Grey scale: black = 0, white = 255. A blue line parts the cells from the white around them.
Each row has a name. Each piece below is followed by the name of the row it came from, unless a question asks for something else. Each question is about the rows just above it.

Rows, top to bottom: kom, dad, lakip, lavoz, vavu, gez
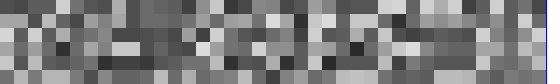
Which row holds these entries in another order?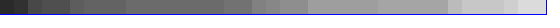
lavoz
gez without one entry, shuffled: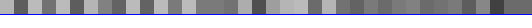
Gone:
[193]
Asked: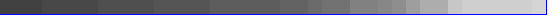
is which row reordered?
lakip

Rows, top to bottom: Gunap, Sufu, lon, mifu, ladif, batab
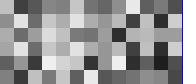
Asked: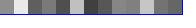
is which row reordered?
Gunap
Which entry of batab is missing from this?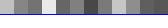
[58]
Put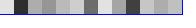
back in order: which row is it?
mifu
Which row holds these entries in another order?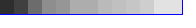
Sufu
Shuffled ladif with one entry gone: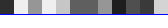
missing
[52]
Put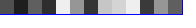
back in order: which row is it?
ladif
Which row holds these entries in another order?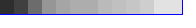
mifu

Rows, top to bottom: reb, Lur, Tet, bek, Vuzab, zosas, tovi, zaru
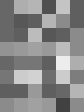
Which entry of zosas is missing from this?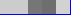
[125]
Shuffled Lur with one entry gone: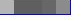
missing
[87]
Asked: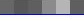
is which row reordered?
Lur
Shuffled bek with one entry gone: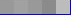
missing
[147]
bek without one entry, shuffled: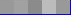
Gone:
[147]
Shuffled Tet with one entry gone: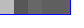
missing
[139]
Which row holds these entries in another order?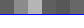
Lur

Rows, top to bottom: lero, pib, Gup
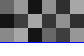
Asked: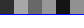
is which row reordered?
lero
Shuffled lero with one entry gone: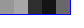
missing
[145]
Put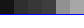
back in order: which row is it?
pib
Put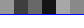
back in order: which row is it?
Gup
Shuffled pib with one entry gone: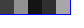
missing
[55]
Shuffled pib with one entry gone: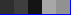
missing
[55]

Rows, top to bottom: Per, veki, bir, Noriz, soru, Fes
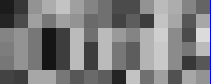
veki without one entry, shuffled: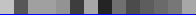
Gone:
[67]
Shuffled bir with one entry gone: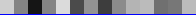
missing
[154]
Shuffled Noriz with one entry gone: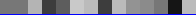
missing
[125]
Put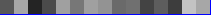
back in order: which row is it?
veki
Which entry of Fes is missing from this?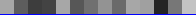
[81]

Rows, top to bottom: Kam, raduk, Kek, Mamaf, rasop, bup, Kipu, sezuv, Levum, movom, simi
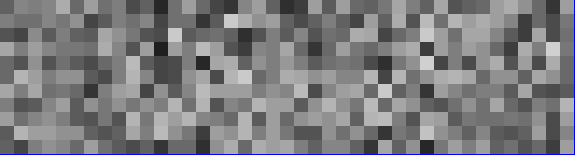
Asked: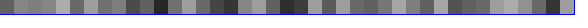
Kam
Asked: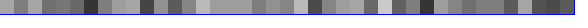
Kipu
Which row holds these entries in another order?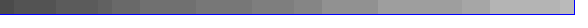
Levum
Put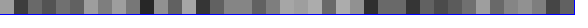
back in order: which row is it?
simi
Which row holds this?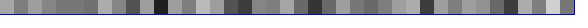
Mamaf

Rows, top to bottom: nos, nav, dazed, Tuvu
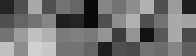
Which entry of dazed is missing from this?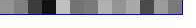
[87]
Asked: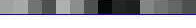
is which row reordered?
nav
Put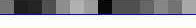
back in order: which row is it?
nos
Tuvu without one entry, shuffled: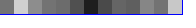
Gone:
[192]
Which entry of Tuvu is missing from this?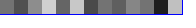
[108]
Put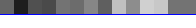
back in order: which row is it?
Tuvu

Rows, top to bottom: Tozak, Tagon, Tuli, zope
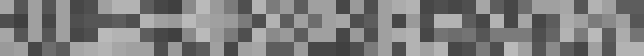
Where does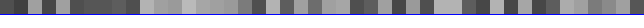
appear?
Tagon
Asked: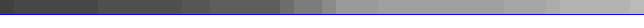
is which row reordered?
zope
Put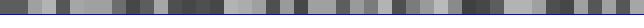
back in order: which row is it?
Tozak
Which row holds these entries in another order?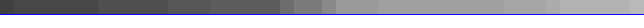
Tozak

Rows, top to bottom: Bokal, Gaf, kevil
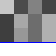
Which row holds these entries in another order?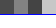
Bokal
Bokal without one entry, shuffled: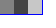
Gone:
[75]

